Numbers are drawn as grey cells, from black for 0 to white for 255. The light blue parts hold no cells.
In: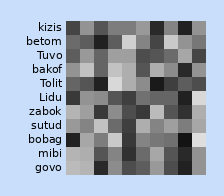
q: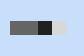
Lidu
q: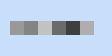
sutud

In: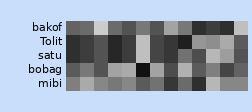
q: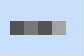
bakof
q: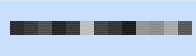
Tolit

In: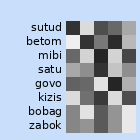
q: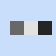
govo
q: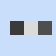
kizis
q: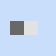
govo
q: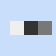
betom

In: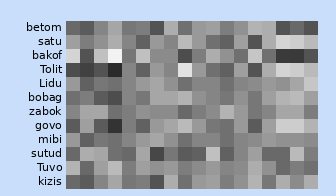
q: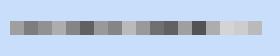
satu
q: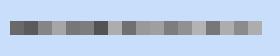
kizis
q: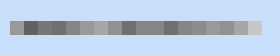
Lidu
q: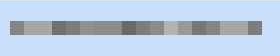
zabok
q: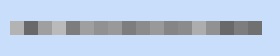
Tuvo
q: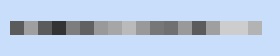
govo

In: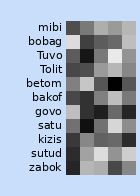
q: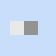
Tuvo
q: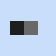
govo
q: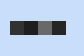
govo
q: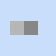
Tolit
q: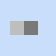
bakof

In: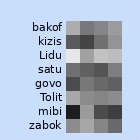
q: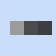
mibi
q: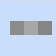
zabok
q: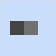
kizis
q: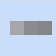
Tolit
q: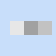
Lidu
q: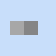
zabok

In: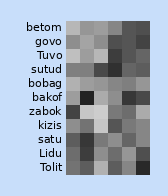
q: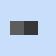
satu
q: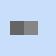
satu
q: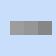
bobag
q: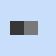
satu
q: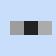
bakof

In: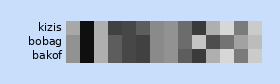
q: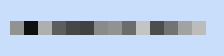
bobag
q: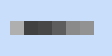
kizis
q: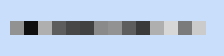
bakof
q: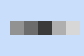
kizis

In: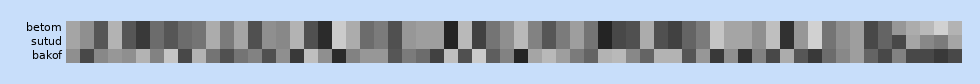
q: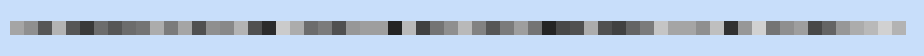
betom
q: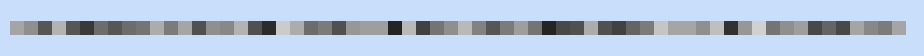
sutud
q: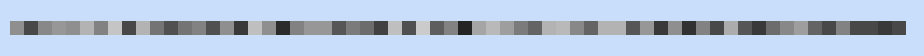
bakof

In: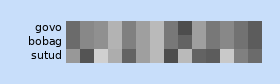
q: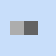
sutud
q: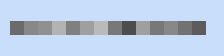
govo
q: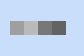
bobag

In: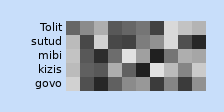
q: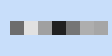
mibi
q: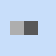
Tolit

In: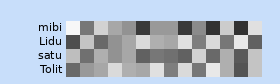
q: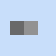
Lidu
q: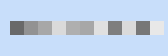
Lidu
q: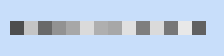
Lidu

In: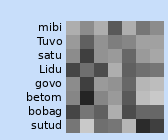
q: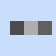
Lidu
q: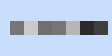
sutud
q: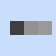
satu
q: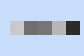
sutud
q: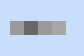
satu

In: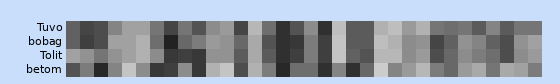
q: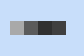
Tolit
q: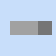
Tuvo
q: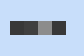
betom
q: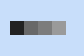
bobag
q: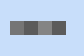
Tuvo
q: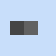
bobag

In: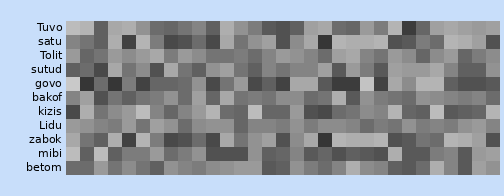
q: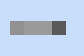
betom
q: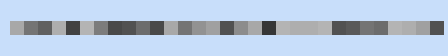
zabok
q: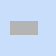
govo
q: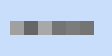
bakof
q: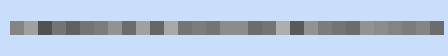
bakof

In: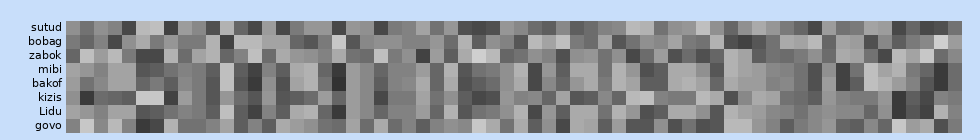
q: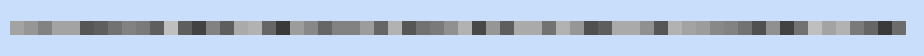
mibi
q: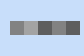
govo
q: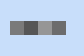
kizis
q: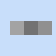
kizis
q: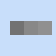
Lidu

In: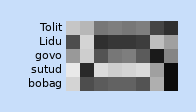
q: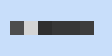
Lidu
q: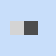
bobag
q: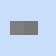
Tolit
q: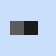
govo
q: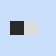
sutud

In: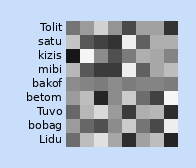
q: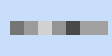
Tolit
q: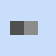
bobag
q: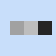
Lidu

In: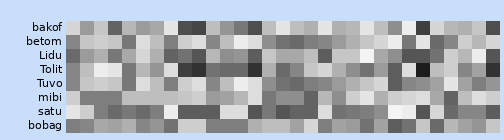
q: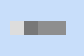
mibi
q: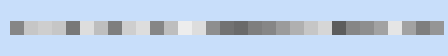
Tuvo
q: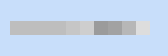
mibi
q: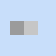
bakof
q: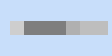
bobag

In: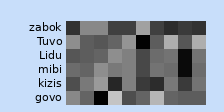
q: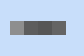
Tuvo
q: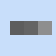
Lidu

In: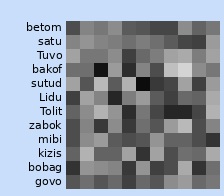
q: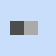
bobag
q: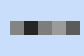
Lidu
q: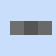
govo
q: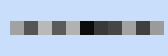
sutud

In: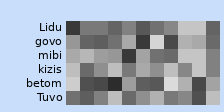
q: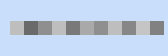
kizis
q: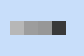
mibi
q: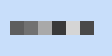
govo
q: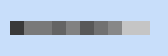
Lidu
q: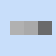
govo
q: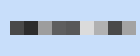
betom
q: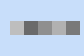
Tuvo

